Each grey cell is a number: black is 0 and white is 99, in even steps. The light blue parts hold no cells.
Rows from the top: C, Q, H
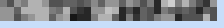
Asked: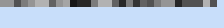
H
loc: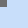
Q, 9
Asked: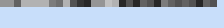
Q
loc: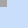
H, 10
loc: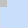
Q, 16
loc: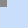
C, 14

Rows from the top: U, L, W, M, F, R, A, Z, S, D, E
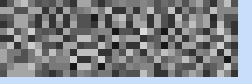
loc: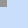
Z, 10
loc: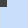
A, 12
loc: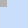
S, 23
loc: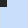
W, 31
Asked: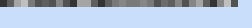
U
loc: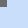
U, 24

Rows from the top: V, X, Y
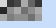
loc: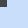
V, 3
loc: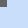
V, 5
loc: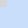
V, 1
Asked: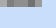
Y
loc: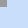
Y, 6
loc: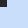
X, 1
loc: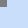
Y, 2

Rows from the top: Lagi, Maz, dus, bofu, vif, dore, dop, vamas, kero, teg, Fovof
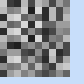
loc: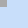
kero, 10
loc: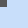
vif, 6

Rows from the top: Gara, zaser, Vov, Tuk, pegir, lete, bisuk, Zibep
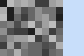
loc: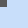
bisuk, 8
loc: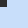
zaser, 9

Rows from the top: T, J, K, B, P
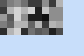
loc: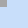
B, 9
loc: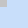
J, 7
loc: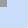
K, 1
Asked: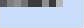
T

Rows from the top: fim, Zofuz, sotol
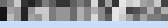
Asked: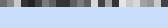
fim
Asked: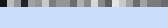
sotol
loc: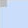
sotol, 2
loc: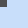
Zofuz, 20

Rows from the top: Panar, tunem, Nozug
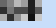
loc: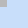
Panar, 3
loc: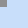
Nozug, 3
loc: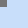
tunem, 2
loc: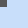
tunem, 6
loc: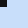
Nozug, 5

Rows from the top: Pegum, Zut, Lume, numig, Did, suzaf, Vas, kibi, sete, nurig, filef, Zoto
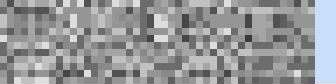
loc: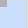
Vas, 4
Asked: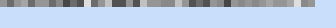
filef
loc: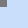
Lume, 4
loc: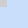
Zut, 9

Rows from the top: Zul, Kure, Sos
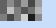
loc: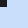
Sos, 5
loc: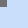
Kure, 5

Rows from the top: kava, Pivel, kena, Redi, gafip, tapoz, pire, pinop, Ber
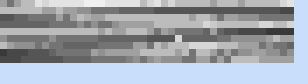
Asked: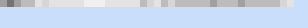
kava
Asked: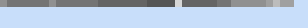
tapoz
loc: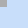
kena, 13
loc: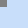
Ber, 19
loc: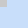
Redi, 31

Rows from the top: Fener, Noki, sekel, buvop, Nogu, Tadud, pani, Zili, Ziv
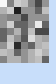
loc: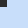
pani, 3
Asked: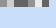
buvop
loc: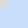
Tadud, 5
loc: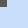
Tadud, 4
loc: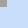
Tadud, 7

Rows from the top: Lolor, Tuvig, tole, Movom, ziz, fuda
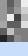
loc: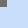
Tuvig, 2
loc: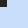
fuda, 1
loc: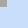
Movom, 1
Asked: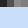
fuda
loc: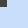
tole, 3
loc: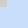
Tuvig, 4
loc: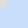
Movom, 4

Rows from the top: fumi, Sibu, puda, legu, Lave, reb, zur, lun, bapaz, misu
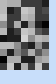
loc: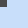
Sibu, 7
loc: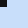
reb, 1
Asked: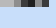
zur
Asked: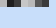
Lave
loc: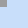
bapaz, 6

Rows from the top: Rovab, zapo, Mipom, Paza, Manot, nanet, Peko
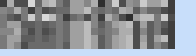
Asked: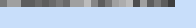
Paza
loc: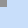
Rovab, 19

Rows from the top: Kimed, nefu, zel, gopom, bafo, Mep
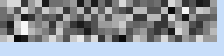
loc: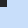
Kimed, 30
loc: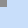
Kimed, 19
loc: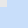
Mep, 12
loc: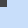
Mep, 26

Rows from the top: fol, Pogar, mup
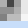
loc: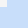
mup, 4
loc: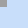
fol, 3
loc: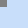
mup, 1
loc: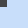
fol, 2
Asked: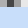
fol
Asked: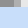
Pogar

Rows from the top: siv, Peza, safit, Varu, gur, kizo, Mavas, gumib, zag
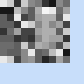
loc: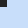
zag, 7
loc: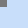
siv, 6
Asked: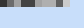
gur
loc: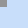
zag, 5
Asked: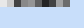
zag
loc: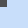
Mavas, 9

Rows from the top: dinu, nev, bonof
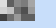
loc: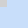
nev, 1
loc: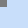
dinu, 4
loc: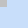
nev, 2
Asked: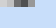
nev
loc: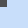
nev, 4

